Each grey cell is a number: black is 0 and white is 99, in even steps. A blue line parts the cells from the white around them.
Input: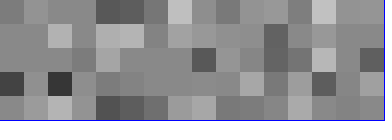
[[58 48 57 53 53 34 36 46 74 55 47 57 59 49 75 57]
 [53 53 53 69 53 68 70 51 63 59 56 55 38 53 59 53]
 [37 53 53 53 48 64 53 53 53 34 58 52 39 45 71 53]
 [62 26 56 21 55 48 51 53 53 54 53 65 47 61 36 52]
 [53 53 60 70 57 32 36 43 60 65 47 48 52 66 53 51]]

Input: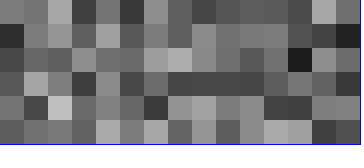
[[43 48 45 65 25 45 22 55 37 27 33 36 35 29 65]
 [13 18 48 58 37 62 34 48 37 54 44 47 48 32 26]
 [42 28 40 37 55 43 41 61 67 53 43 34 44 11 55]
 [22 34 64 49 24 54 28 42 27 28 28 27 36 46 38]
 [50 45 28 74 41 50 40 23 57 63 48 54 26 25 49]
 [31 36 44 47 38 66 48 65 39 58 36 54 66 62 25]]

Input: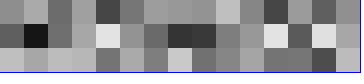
[[56 55 66 42 62 27 46 61 59 57 74 52 27 60 37]
 [65 37  8 43 65 88 57 41 20 22 49 59 88 35 87]
 [73 74 65 73 71 45 66 49 78 44 52 64 45 46 30]]

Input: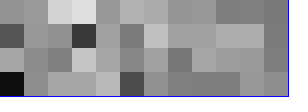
[[47 57 60 82 86 59 69 66 58 59 49 50]
 [48 33 59 56 22 62 48 74 62 62 67 67]
 [49 64 54 50 76 65 52 63 46 65 61 60]
 [55  6 55 65 64 72 30 56 50 49 49 59]]

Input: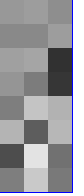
[[55 59 61]
 [61 53 53]
 [19 62 64]
 [21 58 48]
 [69 49 76]
 [71 70 36]
 [44 30 88]
 [47 49 78]]

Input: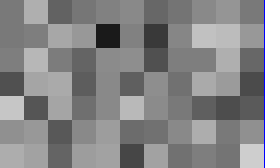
[[47 47 68 38 46 50 53 40 45 53 58]
 [59 47 49 65 59 10 50 22 52 75 73]
 [40 49 71 48 39 54 55 31 49 49 68]
 [29 31 64 66 36 53 37 55 44 66 60]
 [35 77 33 64 43 53 72 54 47 37 30]
 [56 56 59 34 53 61 42 44 53 67 47]
 [80 67 63 39 61 63 27 63 44 49 45]]

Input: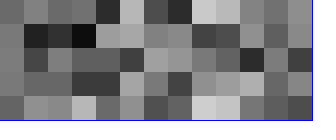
[[55 41 50 41 44 17 71 30 17 78 72 51 44]
 [53 47 13 19  5 61 65 50 53 26 30 56 37]
 [25 48 27 49 37 37 25 62 58 47 38 17 48]
 [52 47 40 40 23 23 64 47 26 56 61 68 40]
 [30 39 56 53 71 41 56 31 38 80 76 46 36]]
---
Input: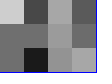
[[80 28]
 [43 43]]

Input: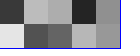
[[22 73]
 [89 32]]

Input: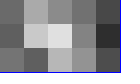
[[41 66]
 [37 78]]

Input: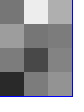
[[46 92]
 [61 46]]

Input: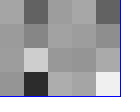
[[64 38]
 [60 52]]

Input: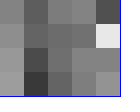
[[51 36]
 [55 39]]

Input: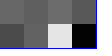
[[40 37]
 [29 38]]

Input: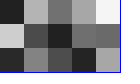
[[13 70]
 [80 29]]

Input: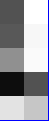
[[32 99]
 [34 96]]
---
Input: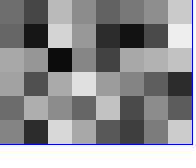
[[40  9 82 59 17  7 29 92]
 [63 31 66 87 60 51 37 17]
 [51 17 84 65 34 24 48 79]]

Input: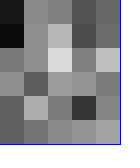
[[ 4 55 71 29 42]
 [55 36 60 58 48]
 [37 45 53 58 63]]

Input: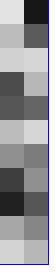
[[73 35]
 [29 71]
 [73 83]
 [24 56]
 [65 52]]

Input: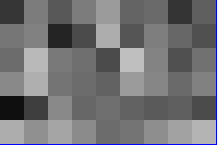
[[46 50 14 29 67 33 49 40 31]
 [53 68 45 42 38 60 52 41 50]
 [67 56 64 54 42 45 55 63 70]]

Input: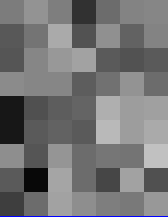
[[34 45 66 32 56 38 51]
 [54 52 52 36 44 57 42]
 [ 9 35 38 35 72 61 66]
 [35  3 64 42 27 63 31]]

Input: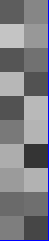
[[76 59]
 [71 32]
 [47 70]
 [60 69]
 [49 27]]

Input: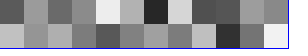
[[75 58 68 48 34 50 62 48 74 19 45 94]]

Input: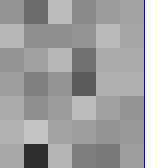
[[71 56 55 57 72 64]
 [61 50 58 35 68 68]
 [69 76 63 61 57 59]]

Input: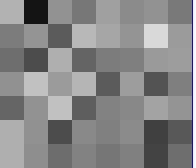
[[48 58 35 72 65 58 84 60]
 [56 75 60 70 35 61 32 49]
 [68 56 30 53 50 54 25 34]]
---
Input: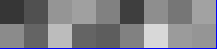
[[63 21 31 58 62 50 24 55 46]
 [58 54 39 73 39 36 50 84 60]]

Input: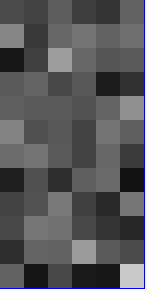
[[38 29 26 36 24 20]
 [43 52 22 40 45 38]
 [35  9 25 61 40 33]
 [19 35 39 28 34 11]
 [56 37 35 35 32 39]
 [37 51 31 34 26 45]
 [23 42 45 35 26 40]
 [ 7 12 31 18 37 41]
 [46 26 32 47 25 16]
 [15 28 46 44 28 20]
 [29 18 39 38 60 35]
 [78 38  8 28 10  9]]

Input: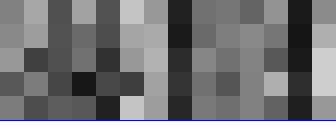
[[54 50 65 31 63 32 76 59 13 44 46 39 57 10]
 [68 53 61 32 41 30 64 66 10 41 49 53 46  8]
 [80 59 25 31 44 19 59 69 17 52 44 51 34 10]
 [80 34 48 27  9 28 24 63 20 44 33 50 68 18]
 [59 48 30 36 34 13 76 61 15 47 43 50 38 12]]

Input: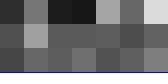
[[85 18 46 11  9 64 40]
 [38 31 62 35 35 36 30]
 [49 27 40 36 43 32 37]]

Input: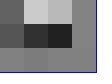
[[51 38 79 72]
 [51 33 19 13]
 [50 50 48 50]]

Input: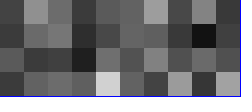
[[22 26 56 42 23 35 38 61 28 51]
 [25 23 41 46 18 28 39 37 22  7]
 [31 35 23 25 12 43 32 50 31 41]
 [63 23 38 42 37 81 38 26 60 21]]
